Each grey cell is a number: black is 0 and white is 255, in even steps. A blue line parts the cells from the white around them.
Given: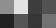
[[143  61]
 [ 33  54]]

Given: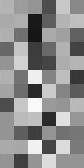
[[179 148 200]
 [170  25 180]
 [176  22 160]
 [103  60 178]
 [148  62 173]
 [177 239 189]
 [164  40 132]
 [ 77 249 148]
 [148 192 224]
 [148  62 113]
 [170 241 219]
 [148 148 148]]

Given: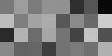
[[121 123 145  85]
 [188 163  87 105]
 [ 42 108 116 195]
 [137 102 115 112]]

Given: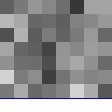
[[ 96 150 111 163]
 [183 103  95 136]
 [ 80  92  99 153]
 [165  95 148 157]
 [144 109 149 144]
 [210 141 116 131]
 [121 105 132 170]]

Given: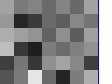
[[162 131 132 162]
 [151  59  94 116]
 [173 147 143 159]
 [190  30 108 145]
 [ 63  55 164  62]
 [ 84 229  36 174]]

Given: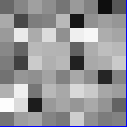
[[104 160 117 130  87]
 [170 125 185 145 150]
 [154 171 144 247 165]
 [136 185 179 173 184]
 [124 203 184 169 202]
 [114 144 129 141 132]
 [177 118 168 201 157]
 [253  28 166 169  99]
 [117 166 121 144 130]]

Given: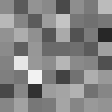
[[139 147  73 122]
 [184  91 196 112]
 [146 144 170 123]
 [139 151 106  91]
 [130 152 182 133]
 [127 242  66 174]
 [ 72  49 164 113]
 [134 119 165 153]]

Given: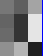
[[119 164]
 [100 229]
 [106 229]
 [144  32]]
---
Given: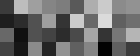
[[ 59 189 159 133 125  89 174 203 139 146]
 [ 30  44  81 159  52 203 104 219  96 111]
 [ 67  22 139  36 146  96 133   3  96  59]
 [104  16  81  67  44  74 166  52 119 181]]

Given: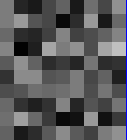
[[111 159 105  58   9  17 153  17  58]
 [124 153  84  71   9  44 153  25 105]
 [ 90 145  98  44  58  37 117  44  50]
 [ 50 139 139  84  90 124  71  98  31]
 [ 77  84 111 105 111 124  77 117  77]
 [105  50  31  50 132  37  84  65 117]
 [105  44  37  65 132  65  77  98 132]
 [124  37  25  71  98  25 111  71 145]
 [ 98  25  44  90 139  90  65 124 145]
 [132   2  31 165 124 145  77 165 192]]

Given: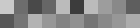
[[ 87 117 179 151 131 145 117 137 151 172]
 [202 109  73 102 187  60 187 157 137  94]]

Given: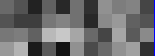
[[153 179  26  90  18 145  75 105 145 160  48]
 [119 125  97 185 200 166 105  69 166  90 138]
 [105  83  34  97  40 113  48 145 125 131  69]
 [ 83  62  62 119 131 113  40 138 153  97  83]]

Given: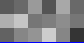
[[175 197 118 126 141 118]
 [ 98 134 148 205 134  52]
 [ 90 105 154  84 168 105]]

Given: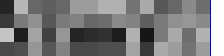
[[ 36 183 103  95 103 156 156 177 177 115 170  87 103 138 109]
 [ 57 122 144  87 122 130 103 109 138 130  95 122 144 150 138]
 [ 73  79 150  87 130  73  73  79  79 163  57 170 156 115 156]
 [196  28 163  65 150  36  43  49  28 177  22 122 170 109 177]]

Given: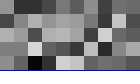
[[176 156  77 176 182 163  64 208 106  92]
 [ 71 134 176 148 163 156 120  57 195  77]
 [126 126 214  98  85  57 189  41 134 169]
 [142  98   7  49 208 195  98 112 106  85]
 [148  49  49  71 120  92 142  64 112 106]]

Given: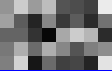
[[127 211  22 107  64  70  36 227]
 [148 204 155 189  84  77  64 235]
 [120 174 107 174 135  84 127 141]
 [100 100  51   7 168 204 182  43]
 [161  92  36 135  57  92  43 114]]

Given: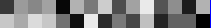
[[199 170 219 199 113  15 234  43 121  70 192  36  98  98   1]
 [ 56 155 135 162   7 178 121 205  77 162 234  84 142  28 178]]
